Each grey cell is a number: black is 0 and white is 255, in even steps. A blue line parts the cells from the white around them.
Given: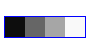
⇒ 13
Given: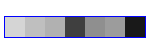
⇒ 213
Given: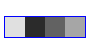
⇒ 224
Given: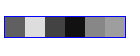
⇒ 96
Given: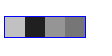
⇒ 193
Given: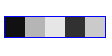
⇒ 17
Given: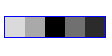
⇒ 218
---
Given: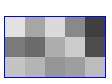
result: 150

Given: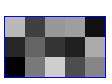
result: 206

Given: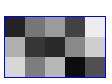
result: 183

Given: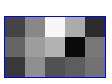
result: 81

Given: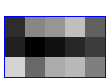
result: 171

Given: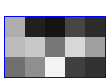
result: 243
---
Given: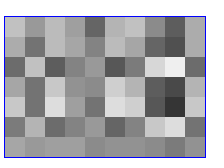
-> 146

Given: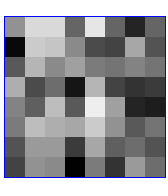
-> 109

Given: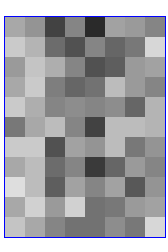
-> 215

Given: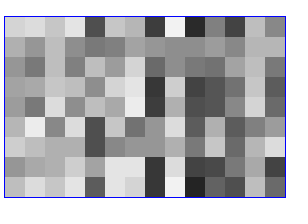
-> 106

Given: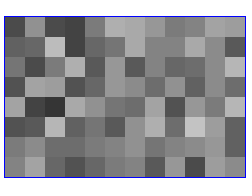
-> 139

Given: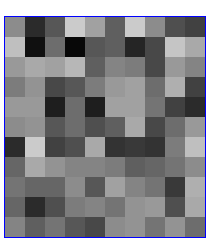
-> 109

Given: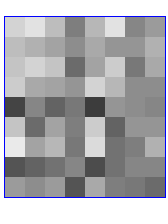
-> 107
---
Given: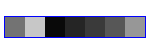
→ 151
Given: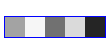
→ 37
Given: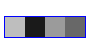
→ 104
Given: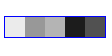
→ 81
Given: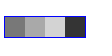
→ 52
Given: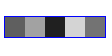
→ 115
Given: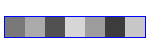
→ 199
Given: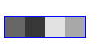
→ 168
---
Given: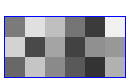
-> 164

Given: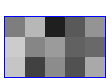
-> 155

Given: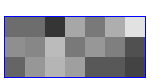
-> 187

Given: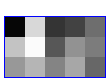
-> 87

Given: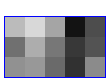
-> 119

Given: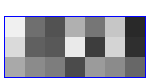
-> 88

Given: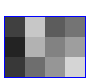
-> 130

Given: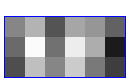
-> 113

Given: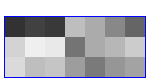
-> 233

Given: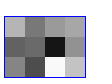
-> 21
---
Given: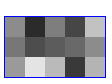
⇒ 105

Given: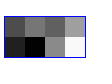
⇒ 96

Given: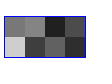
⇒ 32

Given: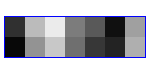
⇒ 16

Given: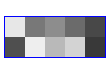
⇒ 107

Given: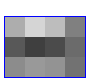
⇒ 75

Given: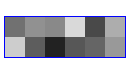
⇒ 73

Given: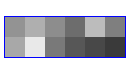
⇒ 188
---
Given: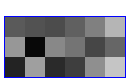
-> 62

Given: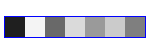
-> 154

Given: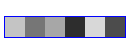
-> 45

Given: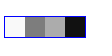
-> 125

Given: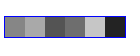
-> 110

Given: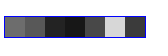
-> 72

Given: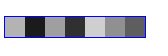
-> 207

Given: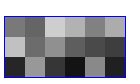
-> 19

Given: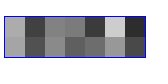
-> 109
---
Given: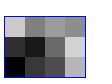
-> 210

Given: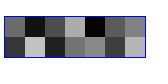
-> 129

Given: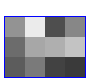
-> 195

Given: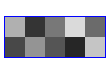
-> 107

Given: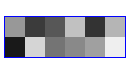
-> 181

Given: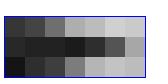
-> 167

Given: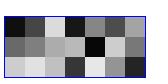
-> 120

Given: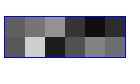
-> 45

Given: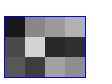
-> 47
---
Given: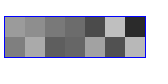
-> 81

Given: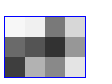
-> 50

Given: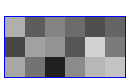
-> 210

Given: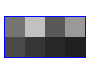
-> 40

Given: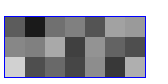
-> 99

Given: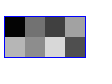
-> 216

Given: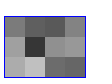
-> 144

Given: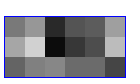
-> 77

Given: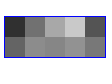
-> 146
